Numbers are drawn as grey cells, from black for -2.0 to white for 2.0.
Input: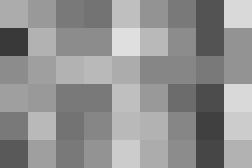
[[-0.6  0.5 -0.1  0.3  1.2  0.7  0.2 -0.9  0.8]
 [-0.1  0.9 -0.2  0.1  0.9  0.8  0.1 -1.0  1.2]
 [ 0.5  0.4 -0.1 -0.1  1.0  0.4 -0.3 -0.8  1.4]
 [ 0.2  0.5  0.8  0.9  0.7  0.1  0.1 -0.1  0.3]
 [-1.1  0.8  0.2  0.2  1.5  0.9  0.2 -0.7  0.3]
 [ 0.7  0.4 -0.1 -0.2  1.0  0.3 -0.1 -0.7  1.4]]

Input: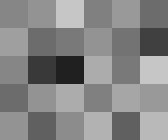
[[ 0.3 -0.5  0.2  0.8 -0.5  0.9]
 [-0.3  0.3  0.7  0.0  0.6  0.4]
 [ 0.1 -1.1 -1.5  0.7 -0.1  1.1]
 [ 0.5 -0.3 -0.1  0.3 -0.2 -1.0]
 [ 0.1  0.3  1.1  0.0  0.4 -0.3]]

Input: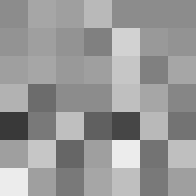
[[ 1.7  0.5 -0.1  0.6  1.0 -0.1  0.5]
 [ 0.5  1.1 -0.4  0.5  1.7 -0.2  1.0]
 [-1.1 -0.1  1.0 -0.5 -0.9  0.9 -0.2]
 [ 0.8 -0.3  0.2  0.2  1.0  0.6  0.1]
 [ 0.5  0.6  0.4  0.5  1.1  0.0  0.6]
 [ 0.3  0.5  0.3  0.0  1.3  0.4  0.3]
 [ 0.2  0.6  0.5  0.9  0.2  0.2  0.2]]

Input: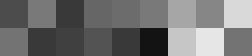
[[-0.2 -1.1 -1.0 -0.7 -1.1 -1.7  1.1  1.6 -0.2]
 [-0.8 -0.1 -1.1 -0.4 -0.3 -0.1  0.6  0.1  1.4]]

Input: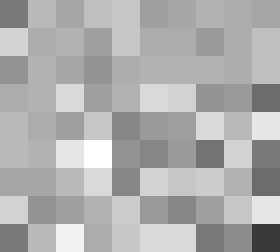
[[-0.1  0.9  1.8  0.7  1.1  1.4  1.4 -0.1  0.2 -1.1]
 [ 1.3  0.3  0.5  0.8  1.2  0.4  0.1  0.5  1.1  1.6]
 [ 0.6  0.6  0.9  1.4  0.1  1.3  1.1  1.2  0.8 -0.3]
 [ 0.9  0.8  1.6  2.0  0.3  0.1  0.4 -0.2  1.3 -0.1]
 [ 0.9  0.7  0.5  1.1  0.1  0.4  0.5  1.4  0.9  1.6]
 [ 0.7  0.8  1.4  0.5  0.8  1.4  1.3  0.3  0.4 -0.3]
 [ 0.3  0.8  0.6  0.3  0.7  0.8  0.8  0.8  0.7  1.0]
 [ 1.3  0.7  0.8  0.5  1.1  0.7  0.7  0.4  0.7  1.0]
 [-0.1  0.9  0.6  1.0  1.1  0.5  0.6  0.8  0.7  0.6]]

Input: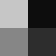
[[ 0.1 -1.3]
 [ 1.1 -1.8]]

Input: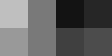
[[ 0.4 -0.1 -1.0 -0.8]
 [ 1.0 -0.1 -1.7 -1.4]]

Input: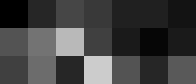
[[-1.0 -0.3 -1.4  1.2 -0.7 -1.4 -0.6]
 [-0.7 -0.2  0.9 -1.0 -1.6 -1.9 -1.6]
 [-2.0 -1.4 -0.9 -1.1 -1.5 -1.5 -1.7]]

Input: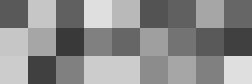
[[ 1.2 -1.0  0.0  1.2  1.2  0.2  0.6  0.0  1.5]
 [ 1.1  0.6 -1.1  0.0 -0.4  0.5 -0.2 -0.6 -1.0]
 [-0.6  1.1 -0.5  1.5  0.9 -0.7 -0.5  0.6 -0.4]]
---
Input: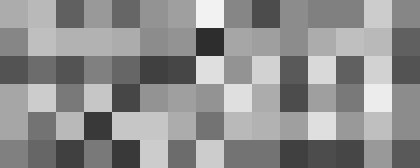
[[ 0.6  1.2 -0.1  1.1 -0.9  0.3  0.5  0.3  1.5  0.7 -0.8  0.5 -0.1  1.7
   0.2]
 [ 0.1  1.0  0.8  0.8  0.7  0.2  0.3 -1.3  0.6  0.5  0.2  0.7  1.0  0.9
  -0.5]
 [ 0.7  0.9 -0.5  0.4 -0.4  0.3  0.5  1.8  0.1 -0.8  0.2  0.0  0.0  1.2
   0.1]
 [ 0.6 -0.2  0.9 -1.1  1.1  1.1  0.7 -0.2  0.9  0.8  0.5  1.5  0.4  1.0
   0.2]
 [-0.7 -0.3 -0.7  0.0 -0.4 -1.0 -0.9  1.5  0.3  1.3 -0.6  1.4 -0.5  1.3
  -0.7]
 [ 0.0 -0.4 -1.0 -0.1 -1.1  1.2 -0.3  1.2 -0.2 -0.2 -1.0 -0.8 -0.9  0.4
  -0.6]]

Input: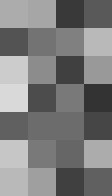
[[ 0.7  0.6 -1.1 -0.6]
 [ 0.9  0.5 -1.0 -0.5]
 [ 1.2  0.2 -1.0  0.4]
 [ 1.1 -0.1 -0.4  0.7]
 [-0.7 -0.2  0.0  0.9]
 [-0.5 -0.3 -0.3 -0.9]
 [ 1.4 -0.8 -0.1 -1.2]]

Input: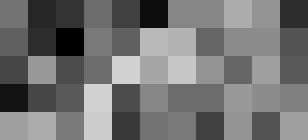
[[ 0.5  0.7 -0.1  1.2 -1.1 -0.2 -0.1 -1.0  0.3 -0.7  0.5]
 [-0.9  0.4 -0.8 -0.3  1.3  0.6  1.1  0.3 -0.4  0.5 -0.6]
 [-1.7 -0.9 -0.6  1.3 -0.8  0.1 -0.3 -0.3  0.4  0.2  0.0]
 [-0.5 -1.3 -2.0 -0.1 -0.5  0.9  0.8 -0.4  0.2  0.2 -0.7]
 [-0.2 -1.4 -1.2 -0.3 -1.0 -1.8  0.1  0.1  0.7  0.3 -1.3]]

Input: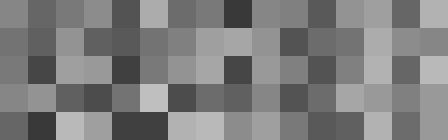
[[ 0.1  0.3 -0.5 -0.8 -0.2  1.0 -0.8 -0.3 -0.5  0.1 -0.7 -0.3  0.6  0.4
   0.0  0.4]
 [ 0.1 -0.4 -0.1  0.2 -0.7  0.7 -0.3 -0.1 -1.1  0.1  0.0 -0.6  0.3  0.5
  -0.4  0.8]
 [-0.2 -0.5  0.3 -0.5 -0.6 -0.2  0.0  0.5  0.6  0.3 -0.7 -0.3 -0.2  0.7
   0.2  0.1]
 [-0.1 -0.9  0.5  0.4 -1.0 -0.1  0.3  0.6 -0.9  0.4  0.0 -0.7  0.0  0.8
  -0.4  0.9]
 [-0.4 -1.1  0.9  0.5 -1.0 -1.0  0.8  0.9  0.2  0.5 -0.1 -0.6 -0.5  0.8
  -0.3  0.4]]

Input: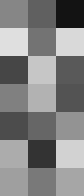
[[-0.9  1.1 -0.6]
 [ 0.0  0.8 -0.7]
 [ 0.5 -0.1  0.6]
 [ 1.5 -0.2  1.4]
 [-0.8 -0.4  0.3]
 [ 0.1 -0.5 -1.7]
 [ 0.7 -1.2  1.3]]

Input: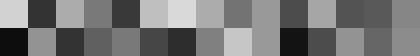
[[-1.8  0.3 -1.2 -0.5 -0.1 -0.9 -1.3  0.0  1.1  0.4 -1.7 -0.8  0.3 -0.4
   0.2]
 [ 1.3 -1.2  0.7 -0.1 -1.1  1.0  1.4  0.7 -0.2  0.4 -0.8  0.6 -0.7 -0.6
   0.1]]

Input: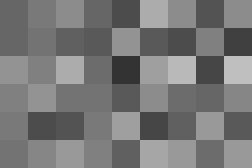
[[ 0.0  0.3 -0.2 -0.2 -0.6  0.2 -0.3 -0.4  0.1]
 [-0.2  0.1  0.4  0.0 -0.5  0.6  0.4 -0.3  0.4]
 [ 0.3  0.0  0.7 -0.3 -1.2  0.5  0.9 -0.9  1.0]
 [-0.4 -0.1  0.2 -0.4 -0.8  0.7  0.2 -0.7  0.2]
 [-0.4 -0.2 -0.5 -0.6  0.3 -0.6 -0.8  0.0 -1.0]
 [-0.1 -0.8 -0.7 -0.1  0.5 -0.9 -0.5  0.4 -0.6]]

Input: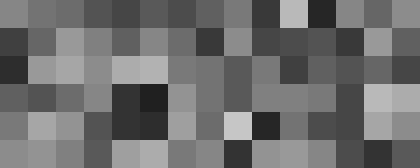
[[-0.1  0.6  0.3 -0.7 -1.2 -1.3  0.5 -0.3  1.1 -1.4 -0.2 -0.8 -0.9  0.6
   0.2]
 [-1.3  0.4  0.6  0.2  0.7  0.8 -0.1 -0.2 -0.6 -0.1 -1.0 -0.5 -0.7 -0.4
  -0.9]
 [ 0.2  0.3  0.0 -0.6  0.5  0.7 -0.1  0.1 -1.2  0.3  0.4  0.1 -0.8 -1.2
  -0.6]
 [ 0.1 -0.2 -0.3 -0.7 -0.9 -0.6 -0.8 -0.5 -0.1 -1.1  0.9 -1.4  0.1 -0.4
   0.2]
 [-1.0 -0.4  0.4  0.0 -0.5  0.1 -0.3 -1.1  0.2 -0.9 -0.8 -0.7 -1.1  0.4
  -0.5]
 [-0.5 -0.7 -0.3  0.1 -1.2 -1.5  0.3 -0.2 -0.6  0.0  0.0 -0.1 -0.9  0.9
   0.7]]
